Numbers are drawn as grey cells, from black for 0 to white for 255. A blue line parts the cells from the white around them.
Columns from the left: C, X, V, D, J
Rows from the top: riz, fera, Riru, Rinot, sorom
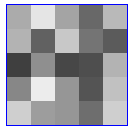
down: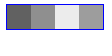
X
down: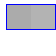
C

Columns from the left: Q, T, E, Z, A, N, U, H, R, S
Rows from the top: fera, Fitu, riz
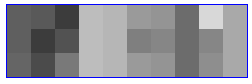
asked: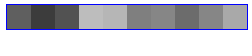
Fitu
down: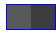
T
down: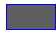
Q
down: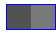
E
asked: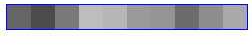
riz
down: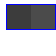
T
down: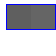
Q

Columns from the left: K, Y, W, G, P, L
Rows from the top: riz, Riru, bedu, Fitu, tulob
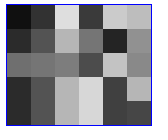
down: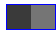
G
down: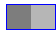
W
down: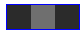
K

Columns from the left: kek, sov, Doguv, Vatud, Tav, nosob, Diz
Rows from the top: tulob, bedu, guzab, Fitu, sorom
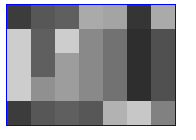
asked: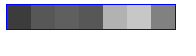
sorom
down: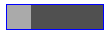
Diz
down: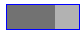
Tav

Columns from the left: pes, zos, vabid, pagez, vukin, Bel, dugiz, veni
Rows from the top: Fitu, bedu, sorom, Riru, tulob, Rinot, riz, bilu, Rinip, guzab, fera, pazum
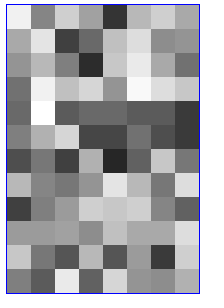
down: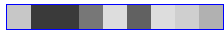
veni
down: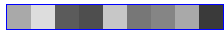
dugiz

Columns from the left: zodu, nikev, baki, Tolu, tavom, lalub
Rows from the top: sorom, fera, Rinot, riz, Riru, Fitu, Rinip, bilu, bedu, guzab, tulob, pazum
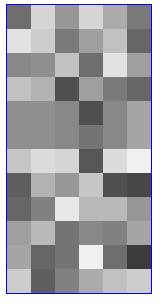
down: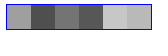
Tolu
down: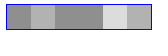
nikev
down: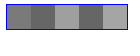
lalub
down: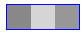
baki
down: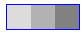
nikev

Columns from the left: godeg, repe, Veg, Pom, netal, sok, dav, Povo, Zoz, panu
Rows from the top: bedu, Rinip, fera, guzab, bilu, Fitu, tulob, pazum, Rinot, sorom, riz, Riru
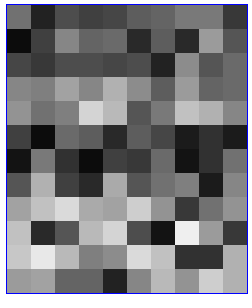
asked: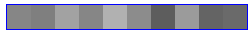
guzab
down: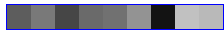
dav

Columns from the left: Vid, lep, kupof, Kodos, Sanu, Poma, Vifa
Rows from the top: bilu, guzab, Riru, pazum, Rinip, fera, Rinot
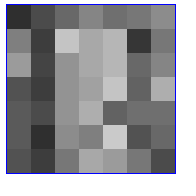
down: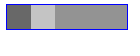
kupof
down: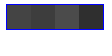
lep
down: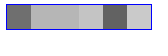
Sanu
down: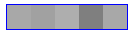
Kodos
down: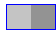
kupof
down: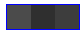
lep

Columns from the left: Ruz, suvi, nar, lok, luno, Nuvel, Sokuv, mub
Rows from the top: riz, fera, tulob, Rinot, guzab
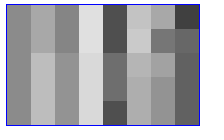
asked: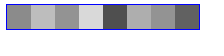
guzab
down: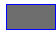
luno
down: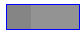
nar
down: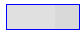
lok
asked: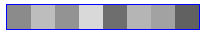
tulob
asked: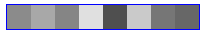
fera

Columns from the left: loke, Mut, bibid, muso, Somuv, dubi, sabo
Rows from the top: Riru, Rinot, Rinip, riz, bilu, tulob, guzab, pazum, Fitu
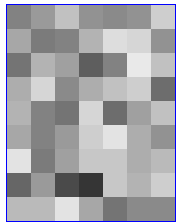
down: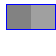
bibid
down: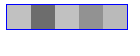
sabo
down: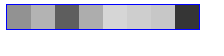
muso
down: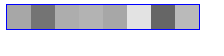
loke
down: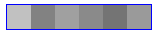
bibid
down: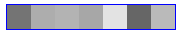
loke
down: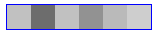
sabo

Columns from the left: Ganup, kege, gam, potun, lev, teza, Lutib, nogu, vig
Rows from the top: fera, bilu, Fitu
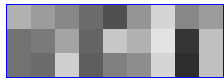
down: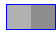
teza
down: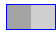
gam
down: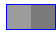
kege
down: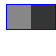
nogu
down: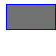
Ganup

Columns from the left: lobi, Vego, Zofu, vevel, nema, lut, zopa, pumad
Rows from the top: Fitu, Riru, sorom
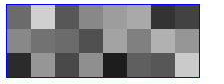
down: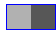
zopa
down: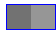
Vego
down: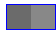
lobi
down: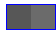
Zofu
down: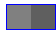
lut
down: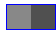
vevel

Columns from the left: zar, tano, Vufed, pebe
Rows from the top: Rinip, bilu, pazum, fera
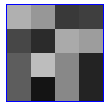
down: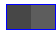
zar
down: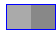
Vufed

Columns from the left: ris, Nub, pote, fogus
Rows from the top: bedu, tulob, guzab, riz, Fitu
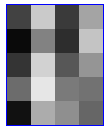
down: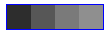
pote
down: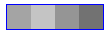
fogus
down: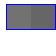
fogus
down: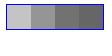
fogus
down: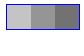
fogus

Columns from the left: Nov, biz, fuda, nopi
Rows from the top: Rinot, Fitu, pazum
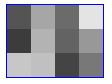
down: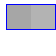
biz
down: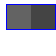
fuda
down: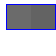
fuda

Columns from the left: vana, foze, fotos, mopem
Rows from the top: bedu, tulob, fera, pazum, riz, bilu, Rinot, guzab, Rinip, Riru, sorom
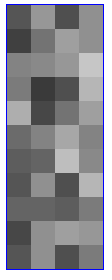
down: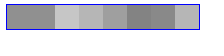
mopem
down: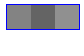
foze
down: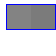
vana

